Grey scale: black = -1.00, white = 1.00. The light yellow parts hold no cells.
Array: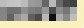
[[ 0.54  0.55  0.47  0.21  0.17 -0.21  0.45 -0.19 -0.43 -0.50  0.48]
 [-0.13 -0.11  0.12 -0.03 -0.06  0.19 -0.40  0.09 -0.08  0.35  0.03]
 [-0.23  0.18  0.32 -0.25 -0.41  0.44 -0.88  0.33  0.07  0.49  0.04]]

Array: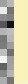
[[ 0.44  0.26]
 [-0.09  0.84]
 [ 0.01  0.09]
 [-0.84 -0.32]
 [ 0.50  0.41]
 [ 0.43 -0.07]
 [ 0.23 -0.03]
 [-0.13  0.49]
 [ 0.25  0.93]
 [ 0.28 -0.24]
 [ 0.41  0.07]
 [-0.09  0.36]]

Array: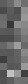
[[-0.17  0.09 -0.14 -0.26]
 [-0.28 -0.38  0.12 -0.42]
 [-0.32 -0.32  0.20 -0.17]
 [-0.56  0.12  0.07 -0.13]
 [-0.32 -0.16  0.02 -0.30]
 [-0.41 -0.25 -0.08 -0.41]
 [-0.05  0.24 -0.18 -0.19]
 [-0.32 -0.23  0.06 -0.30]
 [-0.28 -0.24 -0.04 -0.51]
 [-0.32 -0.30  0.20 -0.15]
 [ 0.51  0.19 -0.50 -0.38]
 [-0.27 -0.11 -0.13 -0.36]]

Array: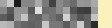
[[ 0.58 -0.80  0.05  0.05  0.33 -0.04 -0.48  0.08 -0.04 -0.16  0.18  0.15
   0.32  0.29]
 [-0.31  0.16  0.17 -0.31  0.75 -0.15 -0.11  0.06  0.29 -0.35 -0.50 -0.53
   0.21  0.04]
 [-0.41  0.19  0.53 -0.19 -0.22  0.01 -0.11 -0.24  0.65 -0.12 -0.34 -0.24
   0.54 -0.27]
 [ 0.39 -0.11 -0.20 -0.24 -0.19  0.56 -0.06 -0.07 -0.28  0.00  0.59 -0.24
  -0.66  0.45]]

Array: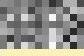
[[ 0.07 -0.08  0.08 -0.09 -0.31 -0.03 -0.59 -0.36  0.38  0.38 -0.40  0.11]
 [-0.02  0.02  0.18 -0.46 -0.04  0.08 -0.03  0.21 -0.26  0.52  0.40 -0.30]
 [ 0.61 -0.14  0.71  0.28 -0.24  0.13  0.93  0.05  0.48 -0.66  0.11 -0.05]
 [-0.19 -0.23 -0.04 -0.24 -0.41  0.02 -0.10 -0.16  0.10  0.28 -0.65  0.26]
 [ 0.29 -0.09  0.13  0.26 -0.09  0.07  0.70  0.27  0.05 -0.68 -0.20  0.38]
 [-0.56 -0.08 -0.27 -0.33  0.19  0.16  0.69  0.45 -0.72  0.45  0.13 -0.04]
 [ 0.60 -0.16  0.71  0.28 -0.23  0.13  0.93  0.04  0.48 -0.67  0.09 -0.06]]

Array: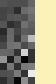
[[-0.38 -0.38 -0.39 -0.21 -0.34]
 [-0.43 -0.65 -0.16 -0.09 -0.47]
 [-0.34 -0.32 -0.37 -0.16 -0.46]
 [-0.63 -0.53 -0.12 -0.25 -0.33]
 [-0.19 -0.46 -0.28 -0.30 -0.68]
 [-0.17 -0.57 -0.11  0.47 -0.55]
 [-0.12 -0.09 -0.41 -0.20 -0.43]
 [-0.21 -0.61  0.65 -0.60 -0.19]
 [-0.78 -0.09 -0.96 -0.61  0.16]
 [-0.07 -0.62 -0.05 -0.01 -0.69]
 [-0.36 -0.04 -0.61  0.84 -0.38]
 [-0.40 -0.94  0.11 -0.50 -0.64]]

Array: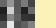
[[ 0.17 -0.32 -0.04 -0.46 -0.19]
 [ 0.63 -0.30 -0.75 -0.18 -0.75]
 [ 0.06 -0.25 -0.59 -0.62 -0.64]
 [ 0.80 -0.37 -0.24  0.02 -0.34]]

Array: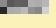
[[-0.31 -0.25 -0.26  0.38  0.35  0.43  0.08]
 [ 0.33  0.36  0.45  0.13  0.06  0.64 -0.69]]
